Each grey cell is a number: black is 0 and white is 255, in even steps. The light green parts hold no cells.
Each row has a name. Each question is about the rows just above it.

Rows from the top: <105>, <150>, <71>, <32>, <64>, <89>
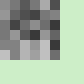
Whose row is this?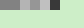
<64>
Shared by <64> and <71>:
[57]
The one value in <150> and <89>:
[130]
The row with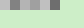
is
<89>

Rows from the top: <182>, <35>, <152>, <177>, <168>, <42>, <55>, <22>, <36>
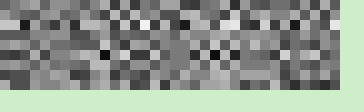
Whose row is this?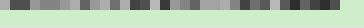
<36>
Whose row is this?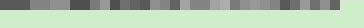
<177>
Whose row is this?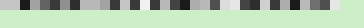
<152>

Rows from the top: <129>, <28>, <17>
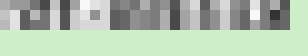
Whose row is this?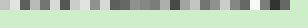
<28>
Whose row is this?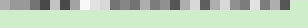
<129>
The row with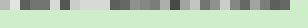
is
<17>

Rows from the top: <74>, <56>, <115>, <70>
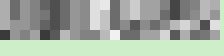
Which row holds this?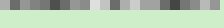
<56>
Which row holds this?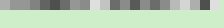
<115>
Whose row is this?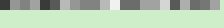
<70>

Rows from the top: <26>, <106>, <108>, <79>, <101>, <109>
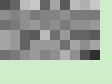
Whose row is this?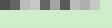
<26>
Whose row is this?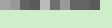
<79>
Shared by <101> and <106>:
[142]

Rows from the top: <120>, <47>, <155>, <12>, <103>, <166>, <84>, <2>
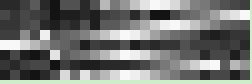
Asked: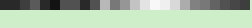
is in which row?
<120>
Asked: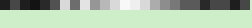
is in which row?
<2>
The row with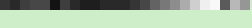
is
<84>
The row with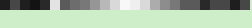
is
<166>

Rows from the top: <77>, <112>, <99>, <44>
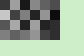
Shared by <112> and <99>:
[35]
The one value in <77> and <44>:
[97]
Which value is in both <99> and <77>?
[159]

